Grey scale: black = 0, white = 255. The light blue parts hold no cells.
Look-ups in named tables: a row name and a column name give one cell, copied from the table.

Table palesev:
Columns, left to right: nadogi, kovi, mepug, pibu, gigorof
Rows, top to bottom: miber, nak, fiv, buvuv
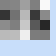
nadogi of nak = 52
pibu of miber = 127
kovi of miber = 133
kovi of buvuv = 188
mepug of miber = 159
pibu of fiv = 89
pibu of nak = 57
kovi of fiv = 127
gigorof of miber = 249
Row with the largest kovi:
buvuv

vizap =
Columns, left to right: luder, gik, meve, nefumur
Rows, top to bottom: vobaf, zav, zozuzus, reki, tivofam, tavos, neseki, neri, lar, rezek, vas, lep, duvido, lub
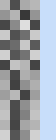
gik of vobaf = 78
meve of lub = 142
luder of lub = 209
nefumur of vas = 186
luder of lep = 195
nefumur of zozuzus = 71
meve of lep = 129
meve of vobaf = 170
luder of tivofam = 90

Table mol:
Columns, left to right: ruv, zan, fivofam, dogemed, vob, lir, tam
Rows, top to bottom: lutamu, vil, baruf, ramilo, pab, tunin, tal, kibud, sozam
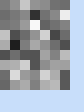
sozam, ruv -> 103
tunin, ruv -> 80
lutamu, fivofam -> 198
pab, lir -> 110
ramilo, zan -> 78
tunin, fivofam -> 85
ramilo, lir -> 71
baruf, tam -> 130
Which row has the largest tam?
vil

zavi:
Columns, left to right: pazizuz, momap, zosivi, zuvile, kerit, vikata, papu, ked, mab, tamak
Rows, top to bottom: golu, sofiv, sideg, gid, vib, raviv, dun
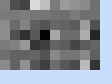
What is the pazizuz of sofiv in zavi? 123
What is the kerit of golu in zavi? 190
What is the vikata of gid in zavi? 167
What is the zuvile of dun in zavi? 85
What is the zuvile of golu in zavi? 218
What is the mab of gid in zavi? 173
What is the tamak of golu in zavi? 112
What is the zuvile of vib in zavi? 52
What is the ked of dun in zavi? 74
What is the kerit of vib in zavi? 63
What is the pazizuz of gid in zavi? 141
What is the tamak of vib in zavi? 101
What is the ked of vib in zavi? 69

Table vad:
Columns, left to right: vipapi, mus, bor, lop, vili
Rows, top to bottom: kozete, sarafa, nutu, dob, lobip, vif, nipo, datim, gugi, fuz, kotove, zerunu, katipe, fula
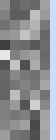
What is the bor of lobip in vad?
107
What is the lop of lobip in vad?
89
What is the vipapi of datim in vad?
104
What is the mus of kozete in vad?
97
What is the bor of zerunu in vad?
126
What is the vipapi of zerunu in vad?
129
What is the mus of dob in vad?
153
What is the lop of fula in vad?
79
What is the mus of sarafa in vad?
93

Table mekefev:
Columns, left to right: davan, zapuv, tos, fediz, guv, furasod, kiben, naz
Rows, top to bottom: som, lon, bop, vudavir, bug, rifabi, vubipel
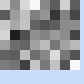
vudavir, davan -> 214
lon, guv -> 149
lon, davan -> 91
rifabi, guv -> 136
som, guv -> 136
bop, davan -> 200
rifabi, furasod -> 219
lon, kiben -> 131
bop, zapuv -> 169
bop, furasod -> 94
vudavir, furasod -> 154
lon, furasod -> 54
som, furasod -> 92
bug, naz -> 185

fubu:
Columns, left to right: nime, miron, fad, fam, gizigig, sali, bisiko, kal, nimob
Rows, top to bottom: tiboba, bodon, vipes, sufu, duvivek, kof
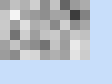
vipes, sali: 137
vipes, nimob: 167
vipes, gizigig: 184
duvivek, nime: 161
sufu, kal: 200
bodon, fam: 154
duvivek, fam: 141
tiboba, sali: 195
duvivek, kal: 233
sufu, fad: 206
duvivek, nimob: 208
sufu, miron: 115
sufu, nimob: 193
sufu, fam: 158
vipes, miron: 157
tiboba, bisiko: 101
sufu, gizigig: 194
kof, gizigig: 165
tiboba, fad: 178
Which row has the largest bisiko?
vipes

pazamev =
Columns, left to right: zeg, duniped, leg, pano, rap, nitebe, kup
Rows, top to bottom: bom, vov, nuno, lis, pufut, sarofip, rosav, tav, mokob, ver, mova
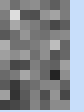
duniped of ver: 51
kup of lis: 138
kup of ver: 71
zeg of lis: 88
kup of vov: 124
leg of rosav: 76
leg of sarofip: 158
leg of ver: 90
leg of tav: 166
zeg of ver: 160
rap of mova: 98
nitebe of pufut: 189
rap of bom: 114
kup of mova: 138
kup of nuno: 93
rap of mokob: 133
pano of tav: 134
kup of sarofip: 103
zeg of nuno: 110
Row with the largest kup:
rosav

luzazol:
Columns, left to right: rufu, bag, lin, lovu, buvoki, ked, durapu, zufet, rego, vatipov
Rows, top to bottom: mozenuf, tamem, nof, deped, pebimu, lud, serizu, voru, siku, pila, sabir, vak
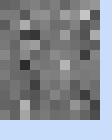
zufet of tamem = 143
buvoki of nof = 129
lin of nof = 171
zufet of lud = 122
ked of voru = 127
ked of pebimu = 119
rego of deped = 83
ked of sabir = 99
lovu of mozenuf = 128
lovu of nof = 116
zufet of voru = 126
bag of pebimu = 103
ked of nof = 110
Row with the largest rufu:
lud

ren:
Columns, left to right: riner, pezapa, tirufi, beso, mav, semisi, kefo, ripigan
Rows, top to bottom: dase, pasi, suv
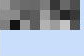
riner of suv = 126
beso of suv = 92
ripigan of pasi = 56
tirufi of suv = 151
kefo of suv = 196
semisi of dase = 54
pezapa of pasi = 138
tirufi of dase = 107
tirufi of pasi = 85
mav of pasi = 157
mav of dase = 124
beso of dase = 105
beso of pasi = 92
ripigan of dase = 77
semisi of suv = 156
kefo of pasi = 37
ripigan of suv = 80
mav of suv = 178
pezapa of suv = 18
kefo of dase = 104

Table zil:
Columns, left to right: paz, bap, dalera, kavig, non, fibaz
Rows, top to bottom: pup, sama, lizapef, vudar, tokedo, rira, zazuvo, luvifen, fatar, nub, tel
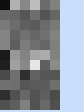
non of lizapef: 107
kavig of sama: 110
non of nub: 94
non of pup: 107
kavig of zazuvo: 230
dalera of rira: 131
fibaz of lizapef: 121
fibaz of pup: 129
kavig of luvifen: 98
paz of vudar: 132
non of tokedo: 102
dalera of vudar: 113
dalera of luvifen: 47
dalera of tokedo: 124
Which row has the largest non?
rira

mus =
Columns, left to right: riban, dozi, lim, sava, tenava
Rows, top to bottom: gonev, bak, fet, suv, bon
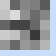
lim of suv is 139
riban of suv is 204
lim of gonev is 134
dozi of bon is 105
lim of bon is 152
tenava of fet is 169
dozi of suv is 194
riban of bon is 149
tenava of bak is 133
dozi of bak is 219
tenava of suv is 152
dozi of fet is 69
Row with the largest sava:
bon

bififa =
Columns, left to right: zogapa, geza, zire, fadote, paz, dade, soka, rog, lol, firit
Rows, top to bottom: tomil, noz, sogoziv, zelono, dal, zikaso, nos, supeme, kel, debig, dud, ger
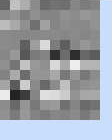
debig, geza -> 35
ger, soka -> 131
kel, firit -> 148
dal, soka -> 94
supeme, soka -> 121
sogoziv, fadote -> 112
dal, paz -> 218
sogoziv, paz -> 162
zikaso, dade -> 48
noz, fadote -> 143
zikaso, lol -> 103
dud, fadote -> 121
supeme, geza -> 170
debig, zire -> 61
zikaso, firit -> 92
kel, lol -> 144
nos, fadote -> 152
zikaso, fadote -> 123
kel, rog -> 135
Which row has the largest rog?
nos

